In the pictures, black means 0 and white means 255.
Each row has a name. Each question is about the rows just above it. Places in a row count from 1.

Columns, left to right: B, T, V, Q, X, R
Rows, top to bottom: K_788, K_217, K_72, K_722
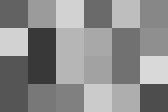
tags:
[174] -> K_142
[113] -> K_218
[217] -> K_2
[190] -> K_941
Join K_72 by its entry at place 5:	K_218
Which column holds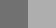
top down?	X
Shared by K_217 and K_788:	[210]
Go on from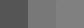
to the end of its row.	[203 174  77]
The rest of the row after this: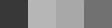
[143]
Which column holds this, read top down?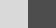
R

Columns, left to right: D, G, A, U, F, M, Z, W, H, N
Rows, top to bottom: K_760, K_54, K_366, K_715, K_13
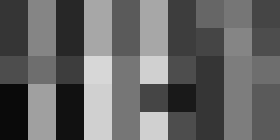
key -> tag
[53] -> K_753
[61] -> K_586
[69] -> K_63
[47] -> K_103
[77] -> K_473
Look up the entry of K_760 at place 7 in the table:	K_586
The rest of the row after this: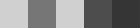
[125  90]
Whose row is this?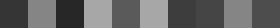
K_54
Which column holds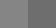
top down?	G

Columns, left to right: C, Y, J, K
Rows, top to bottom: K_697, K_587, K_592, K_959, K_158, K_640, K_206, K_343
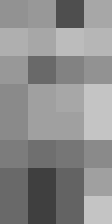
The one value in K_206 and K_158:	[160]
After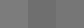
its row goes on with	[138]

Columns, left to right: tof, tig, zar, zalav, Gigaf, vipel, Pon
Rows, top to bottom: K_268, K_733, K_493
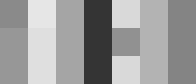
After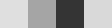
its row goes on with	[179 132]
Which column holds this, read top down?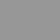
tof
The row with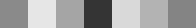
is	K_268
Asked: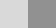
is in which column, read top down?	Gigaf
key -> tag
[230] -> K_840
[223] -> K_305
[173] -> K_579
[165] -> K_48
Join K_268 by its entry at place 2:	K_840

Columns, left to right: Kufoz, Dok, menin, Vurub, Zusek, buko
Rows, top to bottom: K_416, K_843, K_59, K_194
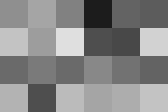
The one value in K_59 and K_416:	[99]
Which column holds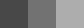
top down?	Zusek
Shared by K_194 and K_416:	[165]
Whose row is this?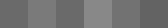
K_59

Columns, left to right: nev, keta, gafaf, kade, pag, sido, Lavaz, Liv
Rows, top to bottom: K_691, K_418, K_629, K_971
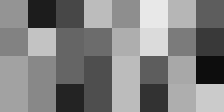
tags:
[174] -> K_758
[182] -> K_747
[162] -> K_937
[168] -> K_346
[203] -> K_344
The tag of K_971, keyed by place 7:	K_758
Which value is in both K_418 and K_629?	[101]
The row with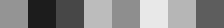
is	K_691
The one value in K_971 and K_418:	[174]
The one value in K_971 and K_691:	[188]

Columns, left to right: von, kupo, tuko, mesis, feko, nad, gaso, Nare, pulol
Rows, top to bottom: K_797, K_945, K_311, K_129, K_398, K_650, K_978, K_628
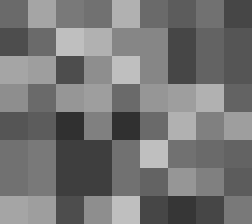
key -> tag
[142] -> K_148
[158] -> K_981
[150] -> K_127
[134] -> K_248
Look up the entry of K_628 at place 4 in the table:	K_148
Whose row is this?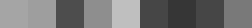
K_628
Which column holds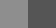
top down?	von
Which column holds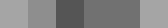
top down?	von

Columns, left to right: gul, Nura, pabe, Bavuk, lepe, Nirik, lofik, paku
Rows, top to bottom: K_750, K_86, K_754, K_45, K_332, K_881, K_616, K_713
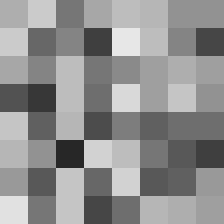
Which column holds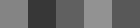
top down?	Nura
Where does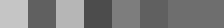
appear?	K_332
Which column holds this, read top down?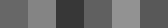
Nura
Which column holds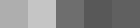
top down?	lofik
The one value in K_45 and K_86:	[189]

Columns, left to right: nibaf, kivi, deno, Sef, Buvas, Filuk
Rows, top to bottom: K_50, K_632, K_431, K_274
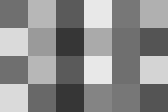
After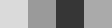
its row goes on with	[111  84]
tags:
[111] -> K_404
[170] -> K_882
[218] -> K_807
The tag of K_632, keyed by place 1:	K_807
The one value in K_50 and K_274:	[119]
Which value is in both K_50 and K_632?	[111]
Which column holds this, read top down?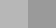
kivi
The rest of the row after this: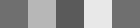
[212]
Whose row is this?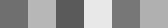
K_50

